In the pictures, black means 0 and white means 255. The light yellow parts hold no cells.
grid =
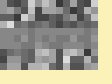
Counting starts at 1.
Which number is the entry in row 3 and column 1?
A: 96
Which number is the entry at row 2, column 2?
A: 162
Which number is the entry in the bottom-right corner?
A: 162
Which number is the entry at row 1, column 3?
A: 70
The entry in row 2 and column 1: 149
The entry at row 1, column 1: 149
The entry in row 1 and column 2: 82
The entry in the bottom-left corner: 108
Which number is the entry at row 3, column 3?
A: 58
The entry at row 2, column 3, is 121
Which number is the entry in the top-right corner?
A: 207

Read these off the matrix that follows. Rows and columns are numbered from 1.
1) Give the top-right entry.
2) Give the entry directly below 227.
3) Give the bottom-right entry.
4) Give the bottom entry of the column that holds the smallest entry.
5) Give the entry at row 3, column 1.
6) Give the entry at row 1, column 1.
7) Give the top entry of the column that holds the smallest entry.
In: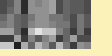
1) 76
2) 90
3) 131
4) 32
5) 102
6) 76
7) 131

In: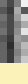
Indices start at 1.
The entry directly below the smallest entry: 59
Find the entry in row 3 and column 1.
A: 113
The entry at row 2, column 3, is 171
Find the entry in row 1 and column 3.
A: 128
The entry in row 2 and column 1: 87
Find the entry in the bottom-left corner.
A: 100
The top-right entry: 241
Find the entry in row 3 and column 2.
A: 73
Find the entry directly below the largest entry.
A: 87
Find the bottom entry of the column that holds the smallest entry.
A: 59
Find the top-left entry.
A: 113

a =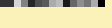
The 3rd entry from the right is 117
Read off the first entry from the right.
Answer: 1
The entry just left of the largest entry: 52
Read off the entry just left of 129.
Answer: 213

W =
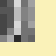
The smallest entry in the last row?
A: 42
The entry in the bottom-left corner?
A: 130
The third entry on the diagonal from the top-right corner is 188
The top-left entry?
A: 70
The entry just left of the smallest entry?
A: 173
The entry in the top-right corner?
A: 161
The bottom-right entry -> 99
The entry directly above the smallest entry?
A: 203

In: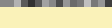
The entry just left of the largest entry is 120
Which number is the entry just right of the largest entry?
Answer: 120

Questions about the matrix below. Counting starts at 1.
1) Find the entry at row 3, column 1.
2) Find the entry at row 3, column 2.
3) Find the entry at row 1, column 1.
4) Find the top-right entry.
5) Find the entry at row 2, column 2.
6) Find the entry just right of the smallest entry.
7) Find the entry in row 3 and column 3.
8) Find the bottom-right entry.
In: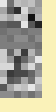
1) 192
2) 165
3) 230
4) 152
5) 87
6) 180
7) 204
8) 140

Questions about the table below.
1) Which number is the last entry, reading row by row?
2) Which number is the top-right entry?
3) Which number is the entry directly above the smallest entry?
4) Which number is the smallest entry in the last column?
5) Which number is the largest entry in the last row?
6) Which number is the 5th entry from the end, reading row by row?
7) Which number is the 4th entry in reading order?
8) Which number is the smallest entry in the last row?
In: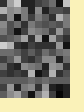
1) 34
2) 193
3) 19
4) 19
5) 177
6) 122
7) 34
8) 6

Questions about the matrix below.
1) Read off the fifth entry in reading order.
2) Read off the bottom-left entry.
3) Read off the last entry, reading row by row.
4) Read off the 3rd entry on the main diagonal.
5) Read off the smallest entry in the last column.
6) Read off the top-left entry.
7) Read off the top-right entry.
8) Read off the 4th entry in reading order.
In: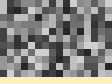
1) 138
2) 65
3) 180
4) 192
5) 39
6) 192
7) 207
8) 138

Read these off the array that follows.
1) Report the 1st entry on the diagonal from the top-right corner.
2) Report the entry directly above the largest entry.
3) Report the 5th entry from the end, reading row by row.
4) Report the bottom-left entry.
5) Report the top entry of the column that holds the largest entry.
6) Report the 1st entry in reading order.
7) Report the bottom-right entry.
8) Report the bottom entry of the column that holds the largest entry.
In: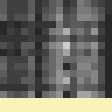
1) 52
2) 105
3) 163
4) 121
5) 52
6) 91
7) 40
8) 40

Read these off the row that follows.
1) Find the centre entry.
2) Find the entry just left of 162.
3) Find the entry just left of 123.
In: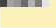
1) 108
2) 67
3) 178
